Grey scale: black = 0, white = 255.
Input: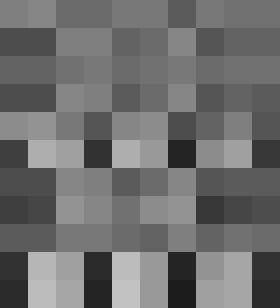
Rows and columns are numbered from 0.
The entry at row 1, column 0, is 77
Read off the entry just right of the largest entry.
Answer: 153
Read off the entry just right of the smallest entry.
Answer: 160
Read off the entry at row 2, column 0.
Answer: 99
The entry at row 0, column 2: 107
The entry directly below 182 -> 188
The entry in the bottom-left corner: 42
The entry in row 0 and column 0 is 127
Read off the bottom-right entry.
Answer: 42
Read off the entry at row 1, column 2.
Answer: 127
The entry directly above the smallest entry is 36
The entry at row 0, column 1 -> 134
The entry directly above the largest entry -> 188
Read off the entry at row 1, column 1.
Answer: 77
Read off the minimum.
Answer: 28

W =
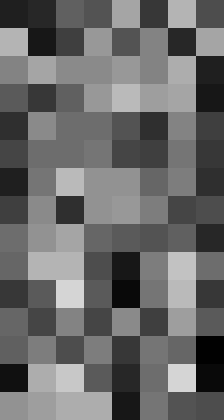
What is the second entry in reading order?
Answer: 39
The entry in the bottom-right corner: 77
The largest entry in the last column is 165
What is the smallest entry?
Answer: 1
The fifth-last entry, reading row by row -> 173
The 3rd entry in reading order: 96
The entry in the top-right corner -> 77
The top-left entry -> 31
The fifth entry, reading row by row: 165
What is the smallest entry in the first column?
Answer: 16
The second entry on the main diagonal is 23
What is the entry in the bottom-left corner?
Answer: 146
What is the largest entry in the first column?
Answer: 180
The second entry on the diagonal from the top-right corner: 39
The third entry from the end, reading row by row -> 117
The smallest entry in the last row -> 23
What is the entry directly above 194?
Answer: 96
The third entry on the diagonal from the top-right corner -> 131

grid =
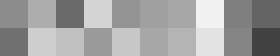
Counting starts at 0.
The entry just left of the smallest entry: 133
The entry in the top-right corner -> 100
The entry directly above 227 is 241
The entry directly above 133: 127
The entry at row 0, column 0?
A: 140
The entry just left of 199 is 154

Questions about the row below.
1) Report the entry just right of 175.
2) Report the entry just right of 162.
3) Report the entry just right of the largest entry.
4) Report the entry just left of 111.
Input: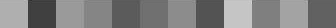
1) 63
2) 96
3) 127
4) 90

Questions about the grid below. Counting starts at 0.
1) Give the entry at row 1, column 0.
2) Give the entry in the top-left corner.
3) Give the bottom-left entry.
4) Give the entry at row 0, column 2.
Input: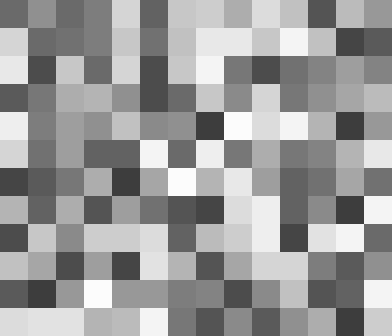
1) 213
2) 106
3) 220
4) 106

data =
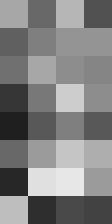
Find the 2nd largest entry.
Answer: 224
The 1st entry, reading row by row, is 167
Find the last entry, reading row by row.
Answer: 66
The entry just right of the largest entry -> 155
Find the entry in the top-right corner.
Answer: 81
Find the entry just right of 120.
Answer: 205
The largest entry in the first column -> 190
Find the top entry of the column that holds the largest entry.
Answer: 182
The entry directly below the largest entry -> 73
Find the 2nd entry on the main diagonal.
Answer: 127

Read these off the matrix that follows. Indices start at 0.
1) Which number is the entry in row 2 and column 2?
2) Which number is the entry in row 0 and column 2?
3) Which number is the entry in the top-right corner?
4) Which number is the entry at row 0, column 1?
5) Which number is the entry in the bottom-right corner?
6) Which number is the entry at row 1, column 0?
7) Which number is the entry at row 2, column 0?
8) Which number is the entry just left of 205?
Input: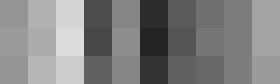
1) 205
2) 213
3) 163
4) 177
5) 155
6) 155
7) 148
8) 183

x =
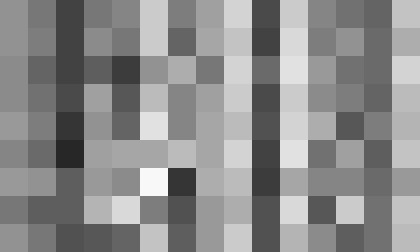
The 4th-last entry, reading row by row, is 139
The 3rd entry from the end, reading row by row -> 94
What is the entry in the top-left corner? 146
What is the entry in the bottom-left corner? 146
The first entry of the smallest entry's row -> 133
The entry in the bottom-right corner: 187
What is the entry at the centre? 166
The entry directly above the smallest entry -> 53
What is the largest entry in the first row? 211
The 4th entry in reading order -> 119
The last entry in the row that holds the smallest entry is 195
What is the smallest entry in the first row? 66
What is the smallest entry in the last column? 153
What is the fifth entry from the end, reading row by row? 180
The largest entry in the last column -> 211
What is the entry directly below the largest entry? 125
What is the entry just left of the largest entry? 139
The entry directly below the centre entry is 166
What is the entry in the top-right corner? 195
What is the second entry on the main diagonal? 125
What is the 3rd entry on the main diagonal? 66
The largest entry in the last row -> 203
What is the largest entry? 248
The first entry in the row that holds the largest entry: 153
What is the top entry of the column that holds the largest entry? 203
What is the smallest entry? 39
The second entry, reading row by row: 119
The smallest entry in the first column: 119
